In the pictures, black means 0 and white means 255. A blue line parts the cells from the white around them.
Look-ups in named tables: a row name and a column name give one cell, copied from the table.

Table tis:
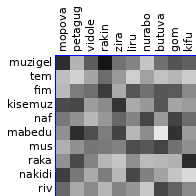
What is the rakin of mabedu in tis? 125
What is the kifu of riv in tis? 138
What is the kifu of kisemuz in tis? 156
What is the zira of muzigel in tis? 114
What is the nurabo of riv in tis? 200
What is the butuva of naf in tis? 153
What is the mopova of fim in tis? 185
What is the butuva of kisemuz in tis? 85
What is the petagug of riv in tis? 168
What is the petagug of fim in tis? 123
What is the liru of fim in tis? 86

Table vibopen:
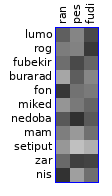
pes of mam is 153
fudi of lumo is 73
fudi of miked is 101
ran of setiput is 151
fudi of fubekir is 101
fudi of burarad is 134
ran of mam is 126
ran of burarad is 166
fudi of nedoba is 89
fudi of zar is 67
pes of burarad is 93
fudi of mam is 112
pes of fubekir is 73
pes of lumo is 133
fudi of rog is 56
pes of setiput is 192
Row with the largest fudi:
setiput

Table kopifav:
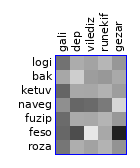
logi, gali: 114
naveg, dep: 102
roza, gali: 118
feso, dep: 77
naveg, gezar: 214
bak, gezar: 169
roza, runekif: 179
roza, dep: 174
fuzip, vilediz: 168
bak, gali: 167
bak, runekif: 152
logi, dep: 172
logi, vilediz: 163
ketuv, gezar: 157
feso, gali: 103
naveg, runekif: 122
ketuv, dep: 168
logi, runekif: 182

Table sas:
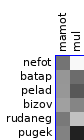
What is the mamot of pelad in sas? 151
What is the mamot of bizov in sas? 160
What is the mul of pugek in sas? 33
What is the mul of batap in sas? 108
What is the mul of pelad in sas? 88
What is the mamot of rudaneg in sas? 121
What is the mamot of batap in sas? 150
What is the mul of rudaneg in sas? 193
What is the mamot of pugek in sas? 130
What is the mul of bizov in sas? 133
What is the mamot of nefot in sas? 116
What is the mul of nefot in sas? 248
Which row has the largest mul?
nefot

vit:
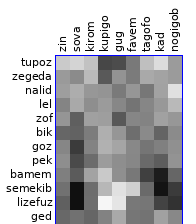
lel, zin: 132
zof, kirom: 160
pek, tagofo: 106
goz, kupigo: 177
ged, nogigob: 136
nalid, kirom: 151
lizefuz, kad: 67
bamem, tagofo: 64
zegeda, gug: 147
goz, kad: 128
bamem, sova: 91
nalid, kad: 162
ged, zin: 104
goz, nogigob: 144

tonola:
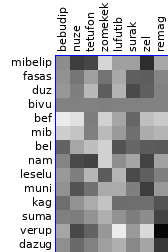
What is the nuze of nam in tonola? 73
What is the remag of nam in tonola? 162
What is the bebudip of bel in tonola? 99
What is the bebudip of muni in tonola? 145
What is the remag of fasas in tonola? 133
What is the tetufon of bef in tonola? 125
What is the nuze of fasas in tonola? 117
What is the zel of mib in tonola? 172
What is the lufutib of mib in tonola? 154
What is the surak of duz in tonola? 74
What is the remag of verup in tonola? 8
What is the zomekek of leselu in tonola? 92
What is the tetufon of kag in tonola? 171
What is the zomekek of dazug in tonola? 159
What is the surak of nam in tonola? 165
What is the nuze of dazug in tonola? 106
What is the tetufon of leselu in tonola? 183
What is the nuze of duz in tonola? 127
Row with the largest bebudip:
bef

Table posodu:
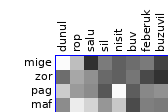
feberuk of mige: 122
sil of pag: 87
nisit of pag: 250
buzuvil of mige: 67
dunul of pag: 204
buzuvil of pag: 145
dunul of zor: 109
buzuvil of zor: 50
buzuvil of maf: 122
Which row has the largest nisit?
pag

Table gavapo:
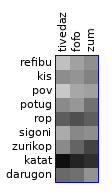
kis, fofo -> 148
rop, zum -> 94
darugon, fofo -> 112
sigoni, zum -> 142
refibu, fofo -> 161
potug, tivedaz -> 138
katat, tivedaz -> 15
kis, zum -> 130
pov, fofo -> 167
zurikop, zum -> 67
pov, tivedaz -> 200
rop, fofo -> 80
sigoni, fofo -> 136
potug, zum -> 113
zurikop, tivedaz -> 138
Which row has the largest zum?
pov

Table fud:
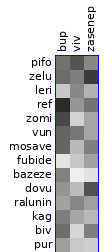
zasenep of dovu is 80
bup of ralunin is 162
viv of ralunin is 134
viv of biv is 213
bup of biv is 109
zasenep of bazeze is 226
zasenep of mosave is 127
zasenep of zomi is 167
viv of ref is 150
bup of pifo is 114
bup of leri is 200
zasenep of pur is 206
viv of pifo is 84
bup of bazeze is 129
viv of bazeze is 239
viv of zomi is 210
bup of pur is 157
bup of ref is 42
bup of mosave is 101

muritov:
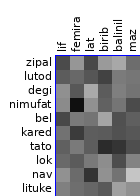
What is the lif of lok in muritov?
105
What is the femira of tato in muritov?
122
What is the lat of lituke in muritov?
102
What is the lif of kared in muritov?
114
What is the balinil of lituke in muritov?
160
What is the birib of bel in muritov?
165
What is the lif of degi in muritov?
144
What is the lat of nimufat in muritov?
145
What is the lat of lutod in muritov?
86
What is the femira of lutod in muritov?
104
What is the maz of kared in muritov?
87
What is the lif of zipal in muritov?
75
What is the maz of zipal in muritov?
109
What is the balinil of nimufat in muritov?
117
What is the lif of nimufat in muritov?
139
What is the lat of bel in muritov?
116
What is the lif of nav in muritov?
145
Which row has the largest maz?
nav

